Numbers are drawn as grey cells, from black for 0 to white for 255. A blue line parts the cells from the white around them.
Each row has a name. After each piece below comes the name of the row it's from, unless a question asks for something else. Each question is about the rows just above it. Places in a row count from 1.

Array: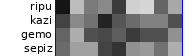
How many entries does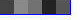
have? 5
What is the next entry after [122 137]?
[59]
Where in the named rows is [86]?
kazi, 5
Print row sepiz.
[107 160 160  67  51 145 153 114 174]
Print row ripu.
[ 21 188 122 137  59 208 214 100 168]
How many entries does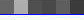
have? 6

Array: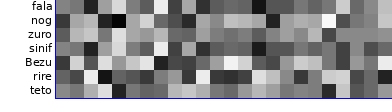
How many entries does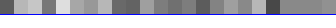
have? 24
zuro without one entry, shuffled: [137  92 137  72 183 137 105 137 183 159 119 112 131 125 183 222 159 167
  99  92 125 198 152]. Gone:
[145]
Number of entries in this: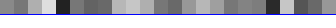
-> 24
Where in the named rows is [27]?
sinif, 15
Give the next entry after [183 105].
[99]
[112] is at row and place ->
zuro, 13
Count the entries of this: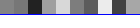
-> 10

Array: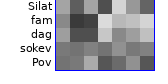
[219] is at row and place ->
fam, 4
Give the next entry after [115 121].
[170]
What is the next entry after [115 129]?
[115]
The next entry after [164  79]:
[212]

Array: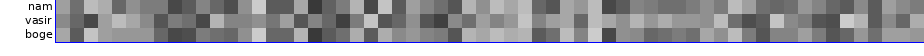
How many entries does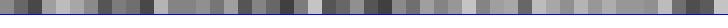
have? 52
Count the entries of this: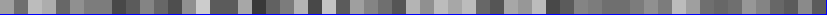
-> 59
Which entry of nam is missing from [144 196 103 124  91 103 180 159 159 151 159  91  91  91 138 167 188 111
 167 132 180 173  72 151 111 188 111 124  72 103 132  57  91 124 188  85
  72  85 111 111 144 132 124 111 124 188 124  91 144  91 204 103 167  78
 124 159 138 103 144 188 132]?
[97]
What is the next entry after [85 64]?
[138]
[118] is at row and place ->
vasir, 16
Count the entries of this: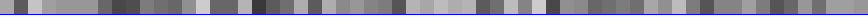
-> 62
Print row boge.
[167  91 196 159 151 151 151 103  72  78 124 111 103 144 204 103 103 180
  57  91 111 173  91 173 138 151 132 124  85 180 167 188 173 180  91 111
 188 132 204  72 144 138 103 111 124 111 167 144 188 124  85 132 132 159
 124  85 103 151 111 159 159 151]

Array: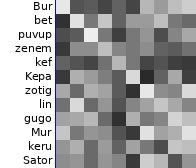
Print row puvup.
[ 77  91 237 120  63 120 149  77 133 168]
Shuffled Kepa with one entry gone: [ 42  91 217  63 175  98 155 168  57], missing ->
[126]
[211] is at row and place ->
gugo, 9
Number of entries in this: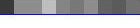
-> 10
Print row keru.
[149 175 106 155  98 162 120  77 197 190]
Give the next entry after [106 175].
[162]

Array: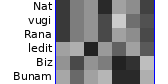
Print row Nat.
[ 57 125 147  41 161 141  65]
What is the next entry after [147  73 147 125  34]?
[49]
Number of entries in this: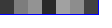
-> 7
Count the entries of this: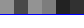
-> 6
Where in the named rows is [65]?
Nat, 7
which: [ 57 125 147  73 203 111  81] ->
vugi
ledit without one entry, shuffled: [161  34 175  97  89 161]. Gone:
[154]

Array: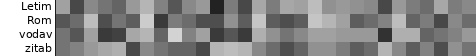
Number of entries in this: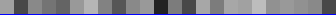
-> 24
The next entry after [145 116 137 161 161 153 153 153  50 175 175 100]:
[116]
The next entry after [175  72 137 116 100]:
[100]

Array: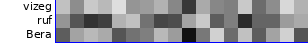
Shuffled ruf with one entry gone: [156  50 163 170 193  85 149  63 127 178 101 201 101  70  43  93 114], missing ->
[77]
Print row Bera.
[ 93 163 185 170  85 114 127 185 156  17 120 209 108 193  93 163 209  85]

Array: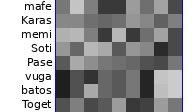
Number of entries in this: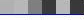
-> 6
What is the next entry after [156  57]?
[65]
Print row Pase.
[ 89 169 142 119 111 103  81  73 119]
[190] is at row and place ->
batos, 8

